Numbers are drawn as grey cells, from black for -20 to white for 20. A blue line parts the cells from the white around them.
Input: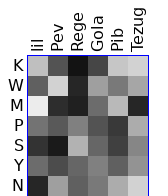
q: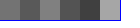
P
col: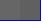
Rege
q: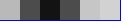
K
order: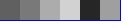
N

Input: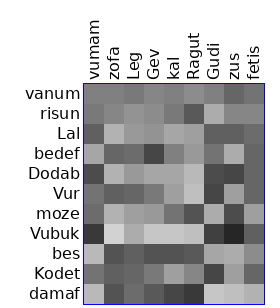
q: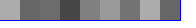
bedef
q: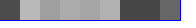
Dodab

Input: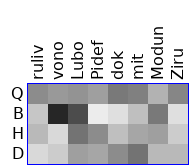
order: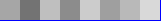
H
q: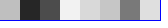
B
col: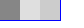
Ziru
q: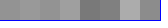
Q
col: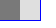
dok
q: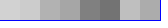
D

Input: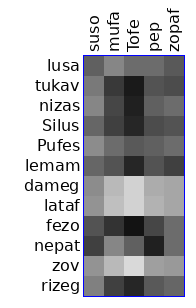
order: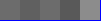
Pufes
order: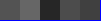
Silus
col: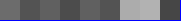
pep
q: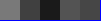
tukav
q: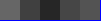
Silus
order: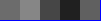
nizas
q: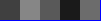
nepat

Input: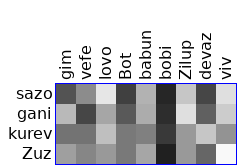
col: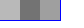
gim
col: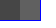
devaz
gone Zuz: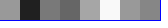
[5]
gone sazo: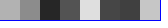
[16]

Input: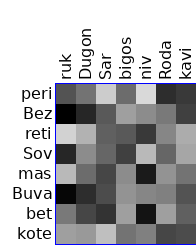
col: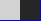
ruk
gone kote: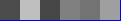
[4]
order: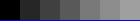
Bez
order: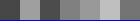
kote

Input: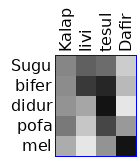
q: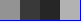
bifer
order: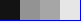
didur
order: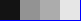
mel

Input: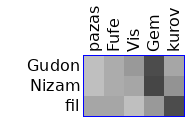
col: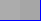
Fufe
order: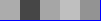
Nizam
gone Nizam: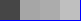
[3]
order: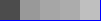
Gudon

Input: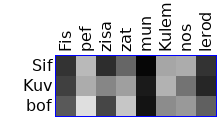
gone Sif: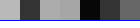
[-13]
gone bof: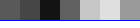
[2]
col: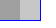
zat

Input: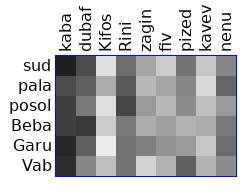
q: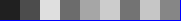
sud
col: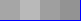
fiv
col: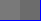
nenu

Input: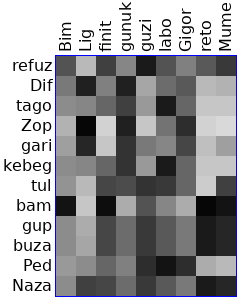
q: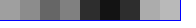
Ped
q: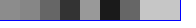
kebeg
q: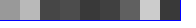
tul

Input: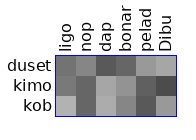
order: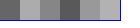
kob
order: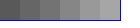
duset
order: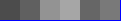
kimo
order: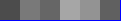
kimo
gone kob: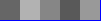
[7]
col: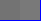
ligo

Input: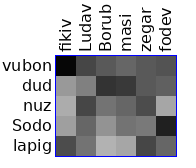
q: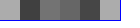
nuz
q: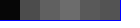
vubon
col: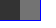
Borub
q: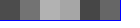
lapig
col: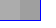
fikiv
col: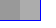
fikiv
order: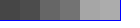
nuz

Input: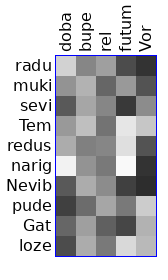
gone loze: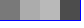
[14]
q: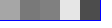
redus
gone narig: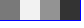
[19]
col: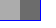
bupe
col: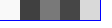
futum
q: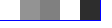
narig

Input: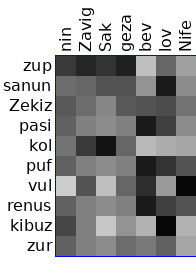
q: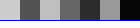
vul
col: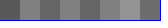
geza
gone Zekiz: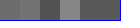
[-8]
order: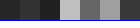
zup
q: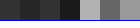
zup
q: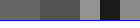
sanun

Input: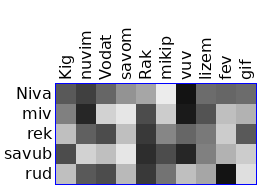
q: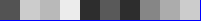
savub
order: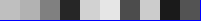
miv
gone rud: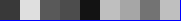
[9]
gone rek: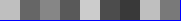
[-5]
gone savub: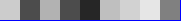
[-13]
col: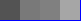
lizem

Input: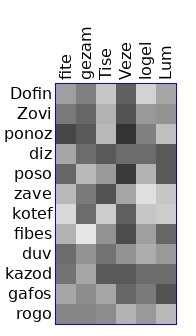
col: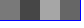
fite
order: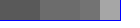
kazod
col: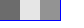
gezam
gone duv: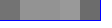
[7]
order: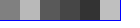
ponoz

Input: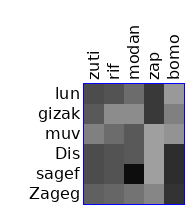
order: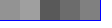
muv
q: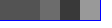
lun
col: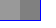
bomo
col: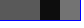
modan

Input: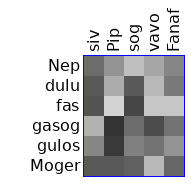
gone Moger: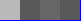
[-5]
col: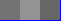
Fanaf
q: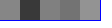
gulos
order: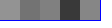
gulos

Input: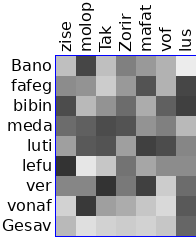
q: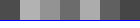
bibin
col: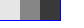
molop
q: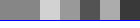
fafeg

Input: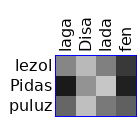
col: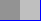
Disa
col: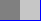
lada
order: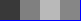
lezol
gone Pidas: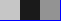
[-15]
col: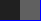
fen
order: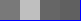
puluz

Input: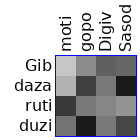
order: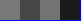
duzi
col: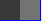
moti
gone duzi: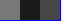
[-2]
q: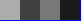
daza

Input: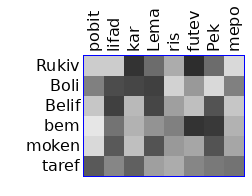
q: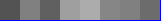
taref
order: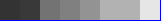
bem
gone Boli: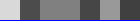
[13]
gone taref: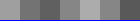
[-1]

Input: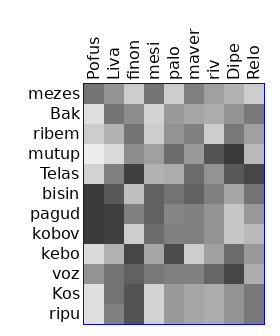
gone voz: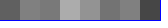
[-4]
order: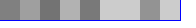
ribem
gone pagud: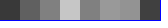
[1]
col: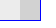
Pofus

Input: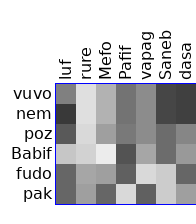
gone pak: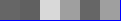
[12]
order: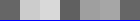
fudo
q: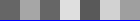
pak
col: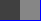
dasa
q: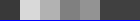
nem
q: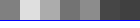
vuvo

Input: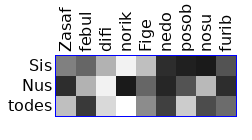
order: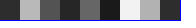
Nus
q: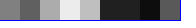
Sis
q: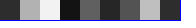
Nus
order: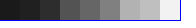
Sis
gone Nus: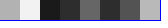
[-14]
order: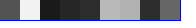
Nus

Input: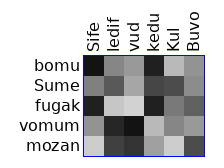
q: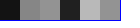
bomu
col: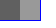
Buvo
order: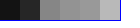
vomum
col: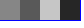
ledif
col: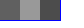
Buvo

